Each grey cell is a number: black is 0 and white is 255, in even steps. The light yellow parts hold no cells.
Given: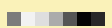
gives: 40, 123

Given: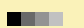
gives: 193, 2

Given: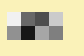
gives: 203, 145

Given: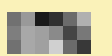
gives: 176, 113

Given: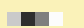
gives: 252, 202

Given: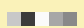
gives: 137, 200

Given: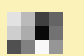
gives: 100, 80
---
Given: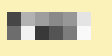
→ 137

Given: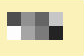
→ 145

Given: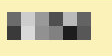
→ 79

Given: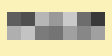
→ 202

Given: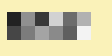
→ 210

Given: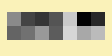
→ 201

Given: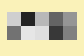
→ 184

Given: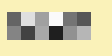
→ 250

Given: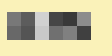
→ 70

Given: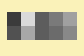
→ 93
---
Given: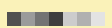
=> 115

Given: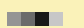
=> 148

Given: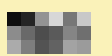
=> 77

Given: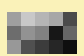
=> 38

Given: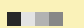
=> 178

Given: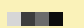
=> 107
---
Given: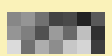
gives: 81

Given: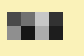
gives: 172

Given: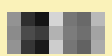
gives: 60

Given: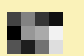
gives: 170

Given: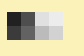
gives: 187

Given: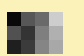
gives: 127

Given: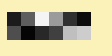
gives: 40
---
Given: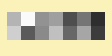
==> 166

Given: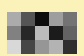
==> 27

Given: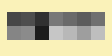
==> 158

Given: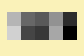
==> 167

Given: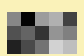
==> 148

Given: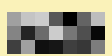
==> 79
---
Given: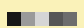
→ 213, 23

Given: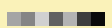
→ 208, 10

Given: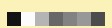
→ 252, 19

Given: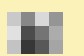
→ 225, 55

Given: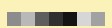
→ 214, 19

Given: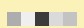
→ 239, 59

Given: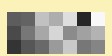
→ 248, 38

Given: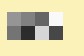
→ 249, 44

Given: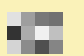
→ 240, 51

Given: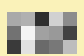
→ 244, 46
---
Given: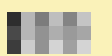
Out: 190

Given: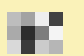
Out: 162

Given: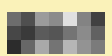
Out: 224

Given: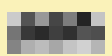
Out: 125

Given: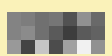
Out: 82

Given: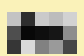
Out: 202
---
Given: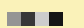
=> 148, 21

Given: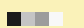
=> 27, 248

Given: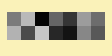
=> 123, 88

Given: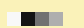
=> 248, 174

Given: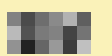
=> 130, 192

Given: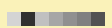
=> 212, 82

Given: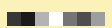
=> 55, 158

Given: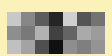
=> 200, 148

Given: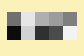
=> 112, 243

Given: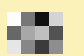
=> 252, 142
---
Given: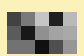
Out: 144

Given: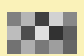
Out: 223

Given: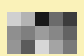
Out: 156

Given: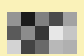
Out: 54

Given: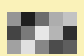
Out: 231

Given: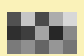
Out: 164

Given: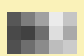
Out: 110

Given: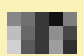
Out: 56

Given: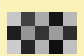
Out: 52
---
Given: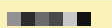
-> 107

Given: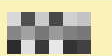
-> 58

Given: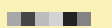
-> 188

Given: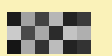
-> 51

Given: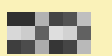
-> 172

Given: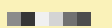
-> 240

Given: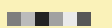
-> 35

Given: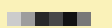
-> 40
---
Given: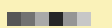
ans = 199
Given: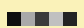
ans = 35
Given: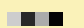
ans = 5
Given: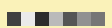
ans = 118
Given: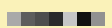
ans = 145
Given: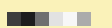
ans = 171
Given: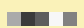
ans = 129
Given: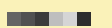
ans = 45
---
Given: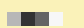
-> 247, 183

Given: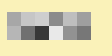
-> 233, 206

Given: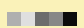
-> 223, 175

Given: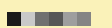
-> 201, 158

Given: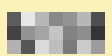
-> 231, 218

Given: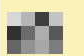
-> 215, 195

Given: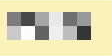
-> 252, 238

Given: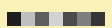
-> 210, 191

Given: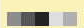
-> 222, 176

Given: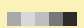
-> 216, 190
